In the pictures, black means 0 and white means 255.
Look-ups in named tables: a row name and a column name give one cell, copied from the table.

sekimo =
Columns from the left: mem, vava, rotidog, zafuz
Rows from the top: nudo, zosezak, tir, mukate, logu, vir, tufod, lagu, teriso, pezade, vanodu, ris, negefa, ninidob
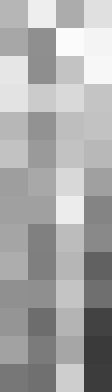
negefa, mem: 162
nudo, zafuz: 224
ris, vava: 109
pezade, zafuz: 97
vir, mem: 194
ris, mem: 149
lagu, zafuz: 132
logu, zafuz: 194
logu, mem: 183
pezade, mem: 173
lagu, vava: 160
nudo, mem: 182
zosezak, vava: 143
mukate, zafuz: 196
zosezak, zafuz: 244
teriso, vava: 128
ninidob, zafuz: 60
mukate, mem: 227
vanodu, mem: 144

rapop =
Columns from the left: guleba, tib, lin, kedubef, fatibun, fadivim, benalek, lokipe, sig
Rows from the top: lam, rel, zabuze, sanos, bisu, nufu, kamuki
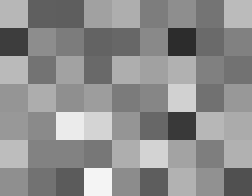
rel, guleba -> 61
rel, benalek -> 44
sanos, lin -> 143
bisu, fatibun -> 149
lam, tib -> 95
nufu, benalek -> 163
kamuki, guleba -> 143
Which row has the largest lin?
bisu

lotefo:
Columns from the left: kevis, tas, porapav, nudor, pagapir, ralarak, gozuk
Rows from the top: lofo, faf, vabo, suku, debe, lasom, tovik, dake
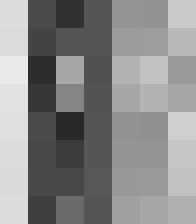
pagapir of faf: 155
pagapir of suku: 166
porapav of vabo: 167
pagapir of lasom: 149
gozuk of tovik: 192
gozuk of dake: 176
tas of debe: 75
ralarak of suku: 178
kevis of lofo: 221
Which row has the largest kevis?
vabo

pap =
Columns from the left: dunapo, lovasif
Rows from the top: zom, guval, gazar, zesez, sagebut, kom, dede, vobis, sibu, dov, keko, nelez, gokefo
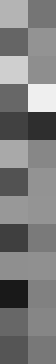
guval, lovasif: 147
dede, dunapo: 82
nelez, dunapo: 103
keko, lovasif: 129
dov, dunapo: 143
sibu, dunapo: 63
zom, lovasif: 117
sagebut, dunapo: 65
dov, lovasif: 144
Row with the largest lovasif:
zesez

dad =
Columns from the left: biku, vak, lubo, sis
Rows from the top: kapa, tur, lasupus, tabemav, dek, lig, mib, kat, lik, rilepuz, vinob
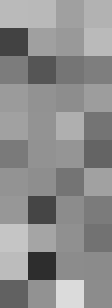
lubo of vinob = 219
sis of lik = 114
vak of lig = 146
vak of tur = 160
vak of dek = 147
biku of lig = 122
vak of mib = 142
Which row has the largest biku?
lik

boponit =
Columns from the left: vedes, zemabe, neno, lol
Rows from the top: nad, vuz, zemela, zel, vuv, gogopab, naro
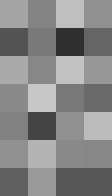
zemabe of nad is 132
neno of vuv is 144
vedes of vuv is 129
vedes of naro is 96
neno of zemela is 194
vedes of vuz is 83
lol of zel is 105
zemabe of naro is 154

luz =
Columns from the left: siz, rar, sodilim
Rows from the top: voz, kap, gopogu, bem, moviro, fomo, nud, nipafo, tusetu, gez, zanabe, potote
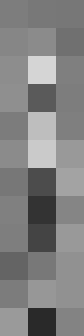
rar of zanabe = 151
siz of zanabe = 124
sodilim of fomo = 153
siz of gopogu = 141
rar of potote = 41
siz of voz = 125
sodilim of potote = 131
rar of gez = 120
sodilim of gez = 145
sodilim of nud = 163
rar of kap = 139
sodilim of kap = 112
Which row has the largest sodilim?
nud

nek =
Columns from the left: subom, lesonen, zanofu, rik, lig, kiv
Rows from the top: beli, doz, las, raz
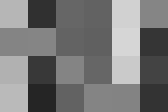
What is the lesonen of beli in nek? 48
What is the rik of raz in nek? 132
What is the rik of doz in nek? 96
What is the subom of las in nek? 177
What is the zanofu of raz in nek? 98
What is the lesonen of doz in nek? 133
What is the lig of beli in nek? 209
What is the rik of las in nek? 102
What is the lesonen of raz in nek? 37
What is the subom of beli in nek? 182
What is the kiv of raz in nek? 51
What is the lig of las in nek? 202
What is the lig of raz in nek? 131
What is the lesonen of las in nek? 56
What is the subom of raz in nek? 186
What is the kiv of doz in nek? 53
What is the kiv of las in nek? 67

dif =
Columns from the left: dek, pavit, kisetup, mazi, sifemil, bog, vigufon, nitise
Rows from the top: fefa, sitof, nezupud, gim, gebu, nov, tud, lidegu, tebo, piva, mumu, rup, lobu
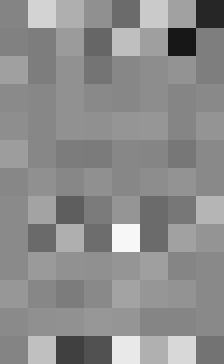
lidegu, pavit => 163
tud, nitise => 137
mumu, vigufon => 147
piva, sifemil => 149
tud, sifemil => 135
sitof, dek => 129
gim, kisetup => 145
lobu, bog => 176
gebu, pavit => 135
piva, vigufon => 133
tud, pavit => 144
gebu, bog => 150
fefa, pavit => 211
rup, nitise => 137
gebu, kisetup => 145
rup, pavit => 144
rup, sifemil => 149
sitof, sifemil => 191
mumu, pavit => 135
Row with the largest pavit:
fefa

